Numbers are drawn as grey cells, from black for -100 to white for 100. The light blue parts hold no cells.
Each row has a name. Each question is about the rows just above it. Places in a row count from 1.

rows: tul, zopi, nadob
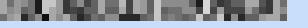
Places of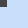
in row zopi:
11 19 29 31 33 34 35 38
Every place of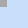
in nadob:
3 8 10 39 40
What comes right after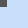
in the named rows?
[-56]
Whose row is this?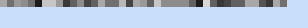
tul
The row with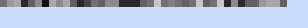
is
nadob
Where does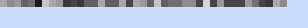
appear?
zopi

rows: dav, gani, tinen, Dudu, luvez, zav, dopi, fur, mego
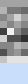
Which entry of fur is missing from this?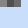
[18]
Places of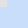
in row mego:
2 3 4
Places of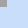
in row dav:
1 2 3 4

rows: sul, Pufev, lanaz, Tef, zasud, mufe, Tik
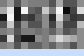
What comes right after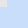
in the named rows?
[-81]
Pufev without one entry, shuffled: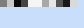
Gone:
[-22]
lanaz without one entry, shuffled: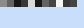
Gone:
[-69]
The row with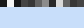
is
lanaz
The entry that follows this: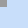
[-34]
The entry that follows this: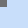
[-2]

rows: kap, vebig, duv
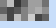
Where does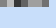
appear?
kap
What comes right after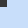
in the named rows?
[-22]
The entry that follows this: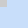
[-45]
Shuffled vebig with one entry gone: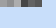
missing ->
[2]
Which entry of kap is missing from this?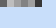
[-11]
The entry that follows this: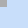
[12]
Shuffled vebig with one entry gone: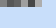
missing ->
[12]

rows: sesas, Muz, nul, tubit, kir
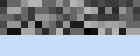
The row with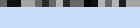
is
kir
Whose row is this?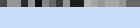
tubit
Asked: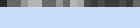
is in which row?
sesas
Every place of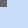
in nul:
1 2 4 9 11 18 19
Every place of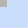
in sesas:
5 6 11
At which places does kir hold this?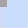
4 5 19 20
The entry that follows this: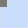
[41]

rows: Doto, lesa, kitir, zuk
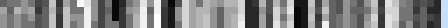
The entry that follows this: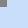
[-9]
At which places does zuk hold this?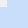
13 21 35 47
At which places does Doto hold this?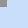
4 14 20 22 32 50 53

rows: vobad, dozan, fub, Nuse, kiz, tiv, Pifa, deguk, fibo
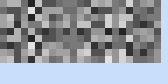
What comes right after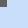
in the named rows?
[-36]
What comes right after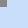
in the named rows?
[-14]
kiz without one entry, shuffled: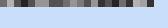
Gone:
[-48]

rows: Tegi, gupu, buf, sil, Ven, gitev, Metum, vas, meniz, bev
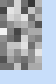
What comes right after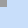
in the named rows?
[0]
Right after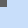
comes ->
[33]

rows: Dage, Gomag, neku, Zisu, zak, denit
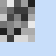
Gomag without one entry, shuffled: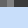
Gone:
[13]
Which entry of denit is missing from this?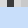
[45]
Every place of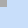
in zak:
4 5

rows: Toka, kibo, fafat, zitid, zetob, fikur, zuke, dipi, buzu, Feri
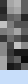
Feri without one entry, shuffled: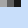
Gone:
[-70]
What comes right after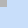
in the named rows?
[-25]
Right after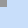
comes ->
[30]
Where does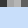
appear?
Toka
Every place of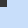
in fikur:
1 4

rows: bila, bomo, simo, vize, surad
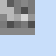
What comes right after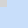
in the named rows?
[18]
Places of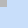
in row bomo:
1 2
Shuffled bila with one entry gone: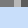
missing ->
[6]
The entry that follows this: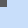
[-4]
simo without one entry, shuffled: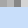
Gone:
[18]
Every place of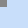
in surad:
1 2 3 4 5

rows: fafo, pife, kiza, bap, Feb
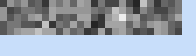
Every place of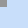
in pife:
1 9 10 11 12 13
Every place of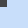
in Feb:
14 16 20 22 26
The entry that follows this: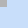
[86]
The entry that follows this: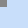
[-20]

